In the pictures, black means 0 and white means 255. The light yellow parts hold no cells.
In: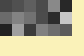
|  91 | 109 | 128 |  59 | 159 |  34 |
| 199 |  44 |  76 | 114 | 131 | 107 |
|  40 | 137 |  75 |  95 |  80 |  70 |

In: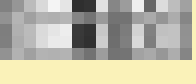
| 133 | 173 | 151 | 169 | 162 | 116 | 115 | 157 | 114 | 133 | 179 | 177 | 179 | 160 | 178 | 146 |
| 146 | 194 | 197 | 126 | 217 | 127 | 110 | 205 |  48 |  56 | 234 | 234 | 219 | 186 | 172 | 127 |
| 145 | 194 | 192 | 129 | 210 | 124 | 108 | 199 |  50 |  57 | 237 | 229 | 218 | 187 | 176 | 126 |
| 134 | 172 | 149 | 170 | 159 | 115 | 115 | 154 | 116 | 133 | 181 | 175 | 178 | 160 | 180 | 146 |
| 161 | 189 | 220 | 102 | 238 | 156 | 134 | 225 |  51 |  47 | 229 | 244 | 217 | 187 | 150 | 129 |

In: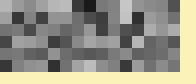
| 117 | 139 | 113 | 155 |  57 | 128 | 141 | 187 | 163 | 114 |  49 | 149 | 144 | 129 |  55 |
| 133 | 109 | 103 |  97 | 138 | 122 |  95 |  88 |  97 | 109 | 146 |  91 |  98 | 121 | 117 |
|  86 | 113 | 100 | 182 |  66 | 161 | 152 | 165 | 137 |  84 |  61 | 143 | 156 | 161 |  70 |
| 171 | 150 | 172 |  69 |  80 | 123 |  65 | 150 | 112 | 102 | 128 | 135 |  75 | 121 | 115 |
| 113 | 143 | 155 |  48 | 194 | 132 |  62 |  76 | 110 | 147 | 147 |  66 | 130 |  55 | 160 |
|  81 | 133 | 138 | 147 | 198 | 130 | 121 |  26 |  57 | 187 | 182 | 161 | 139 | 154 | 181 |

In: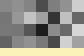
| 161 | 208 |  73 | 121 | 145 | 135 |  99 |
| 214 | 105 | 140 |  29 |  86 | 118 | 120 |
| 103 | 192 |  52 | 161 | 194 | 151 | 118 |
| 205 | 145 | 126 |  77 | 132 | 144 | 136 |

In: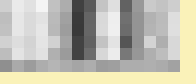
| 162 | 171 | 175 | 173 | 173 | 159 | 156 | 173 | 165 | 172 | 181 | 173 | 156 | 170 | 143 |
| 216 | 189 | 175 | 151 | 120 | 236 | 215 | 108 |  66 | 155 | 176 | 225 | 213 | 227 | 189 |
| 216 | 174 | 211 | 147 |  85 | 227 | 195 |  98 |  66 | 164 | 209 | 228 | 211 | 221 | 209 |
| 223 | 188 | 180 | 148 | 108 | 239 | 218 | 102 |  57 | 157 | 184 | 230 | 218 | 230 | 193 |
| 222 | 187 | 178 | 148 | 112 | 238 | 217 | 101 |  58 | 161 | 186 | 226 | 218 | 230 | 190 |
| 206 | 195 | 202 | 153 |  98 | 223 | 196 |  90 |  65 | 173 | 193 | 244 | 225 | 234 | 207 |

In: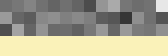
| 143 | 118 | 123 | 153 | 102 | 152 | 120 |  97 | 109 | 106 | 147 | 101 | 163 |  79 |
|  84 | 112 | 143 |  54 |  86 |  93 | 127 | 137 | 128 | 143 | 136 |  92 | 102 | 154 |
| 231 | 114 | 109 | 118 | 170 | 149 |  76 | 100 | 112 | 100 | 113 | 132 | 119 | 111 |

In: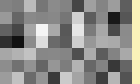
|  83 | 181 |  62 | 123 | 164 | 202 |  58 | 148 | 107 | 193 | 156 |
| 101 |  56 | 131 | 103 | 179 | 125 | 150 | 101 | 147 | 113 | 141 |
| 169 | 131 |  92 | 172 |  79 | 133 | 136 | 135 | 194 | 178 | 167 |
| 140 | 170 | 174 | 151 | 206 |  91 | 106 | 221 | 139 |  17 |  46 |
| 139 |  74 | 168 | 123 | 230 |  88 | 169 | 244 | 165 |  71 |  97 |
|  86 |  25 | 137 |  93 | 208 | 118 | 136 | 133 | 137 | 102 | 153 |
|  94 | 157 | 132 | 160 |  69 | 131 | 139 | 118 | 187 | 126 | 131 |

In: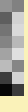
|  59 |   7 |
| 210 |  60 |
| 134 | 187 |
| 224 | 163 |
| 184 | 132 |
| 217 | 116 |
| 209 |  94 |
| 129 | 147 |
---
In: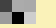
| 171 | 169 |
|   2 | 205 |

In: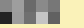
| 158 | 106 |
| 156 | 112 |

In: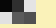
|  47 | 228 |
|  91 |  80 |

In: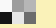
| 157 | 182 |
| 230 | 108 |

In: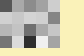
| 169 | 140 |
| 200 | 212 |

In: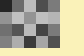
| 108 | 189 |
| 193 | 148 |

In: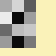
| 213 |  92 |
|  10 | 158 |
